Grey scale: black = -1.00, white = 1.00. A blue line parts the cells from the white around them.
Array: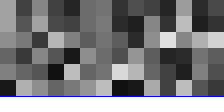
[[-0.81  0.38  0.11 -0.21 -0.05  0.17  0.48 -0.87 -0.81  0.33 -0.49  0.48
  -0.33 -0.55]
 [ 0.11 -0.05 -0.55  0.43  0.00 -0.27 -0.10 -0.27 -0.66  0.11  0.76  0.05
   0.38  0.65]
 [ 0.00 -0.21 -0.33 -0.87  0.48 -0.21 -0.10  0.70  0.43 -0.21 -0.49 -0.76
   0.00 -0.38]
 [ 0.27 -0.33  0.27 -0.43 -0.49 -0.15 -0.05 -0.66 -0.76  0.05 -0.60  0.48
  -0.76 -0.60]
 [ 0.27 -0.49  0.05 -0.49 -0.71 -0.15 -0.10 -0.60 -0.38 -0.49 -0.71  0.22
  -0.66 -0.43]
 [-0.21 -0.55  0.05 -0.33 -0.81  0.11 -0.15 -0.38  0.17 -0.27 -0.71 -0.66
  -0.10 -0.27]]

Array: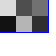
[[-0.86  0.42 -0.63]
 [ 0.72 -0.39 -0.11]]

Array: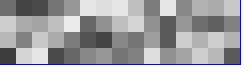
[[-0.52  0.68  0.80 -0.42 -0.19  0.07  0.19 -0.08  0.02  0.74  0.13  0.29
   0.62  0.45 -0.30]
 [ 0.62  0.34  0.29  0.50  0.85 -0.19  0.13  0.50  0.68  0.13 -0.30  0.19
  -0.14 -0.25  0.02]
 [ 0.45  0.02  0.56  0.34 -0.03 -0.36 -0.47  0.07 -0.08  0.24 -0.30  0.62
   0.39  0.62  0.39]
 [-0.14 -0.47 -0.42 -0.08  0.19  0.80  0.74  0.80  0.50 -0.03  0.80  0.07
   0.39  0.34  0.56]]

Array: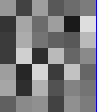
[[-0.54  0.63 -0.64  0.46 -0.20  0.08]
 [-0.54  0.35 -0.09 -0.25 -0.31  0.46]
 [-0.59  0.30 -0.15  0.24 -0.80  0.74]
 [-0.25  0.08  0.13 -0.48  0.13 -0.03]
 [ 0.19 -0.48  0.24 -0.31 -0.15 -0.03]
 [ 0.30 -0.64  0.40 -0.36  0.03 -0.09]
 [ 0.24 -0.70  0.68 -0.54  0.52 -0.20]]

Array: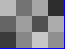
[[-0.21  0.24 -0.37  0.35]
 [-0.54  0.06  0.56  0.12]
 [ 0.46 -0.10  0.30 -0.65]]

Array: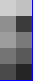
[[ 0.62  0.51]
 [ 0.23 -0.04]
 [-0.09 -0.30]
 [ 0.12 -0.54]
 [-0.42 -0.71]]

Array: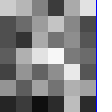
[[ 0.60  0.43  0.01 -0.54  0.33  0.77]
 [-0.27  0.38  0.77  0.94 -0.04 -0.16]
 [-0.48  0.16 -0.22  0.11  0.83 -0.33]
 [-0.38 -0.16  0.22  0.54  0.06 -0.43]
 [ 0.16 -0.27  0.27 -0.10  0.38  0.27]
 [-0.71 -0.54 -0.88 -0.66  0.48 -0.66]
 [-0.38 -0.60  0.33 -0.10  0.11 -0.33]]

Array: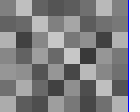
[[ 0.00  0.50 -0.23 -0.34 -0.28 -0.12  0.45  0.00]
 [-0.12  0.35 -0.18 -0.49  0.12 -0.39  0.50 -0.34]
 [ 0.18  0.12 -0.34  0.18 -0.44  0.45  0.06 -0.12]
 [-0.23 -0.18  0.50  0.00  0.30 -0.28 -0.12 -0.06]
 [ 0.06 -0.23  0.24 -0.18  0.56 -0.55  0.18 -0.06]
 [ 0.35 -0.28 -0.39  0.24 -0.06 -0.44 -0.12  0.40]
 [ 0.40 -0.49  0.06  0.56 -0.06  0.12 -0.49  0.40]]
